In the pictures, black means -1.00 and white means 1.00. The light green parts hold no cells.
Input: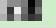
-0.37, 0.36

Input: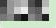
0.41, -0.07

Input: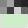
-0.72, 0.17

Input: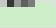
-0.02, 0.56

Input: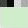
0.35, -0.48

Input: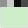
-0.42, 0.14

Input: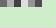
-0.39, -0.16

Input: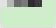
-0.53, 0.77

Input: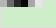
0.80, 0.42
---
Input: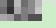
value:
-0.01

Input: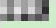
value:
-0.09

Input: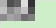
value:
0.19

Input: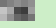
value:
-0.19

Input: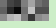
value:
-0.57

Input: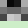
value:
0.58

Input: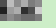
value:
-0.16

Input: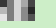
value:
0.68

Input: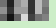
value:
-0.48

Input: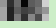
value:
0.05
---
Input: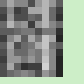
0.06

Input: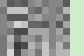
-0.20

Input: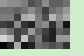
0.10

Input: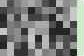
-0.01

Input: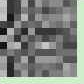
-0.45
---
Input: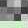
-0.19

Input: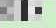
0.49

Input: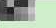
-0.73

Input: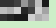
0.38

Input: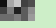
-0.02

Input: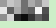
-0.24
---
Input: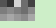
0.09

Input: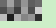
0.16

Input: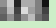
-0.13

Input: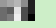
-0.40

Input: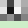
-0.37

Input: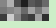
0.26

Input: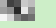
-0.24

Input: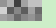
0.16

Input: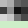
-0.10
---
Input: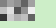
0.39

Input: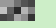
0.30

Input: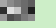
-0.27

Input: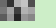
-0.71

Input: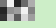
-0.28

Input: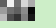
-0.59

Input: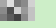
-0.48
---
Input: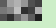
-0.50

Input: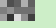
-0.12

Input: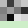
-0.10

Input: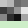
0.18

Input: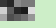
-0.80

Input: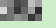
0.26
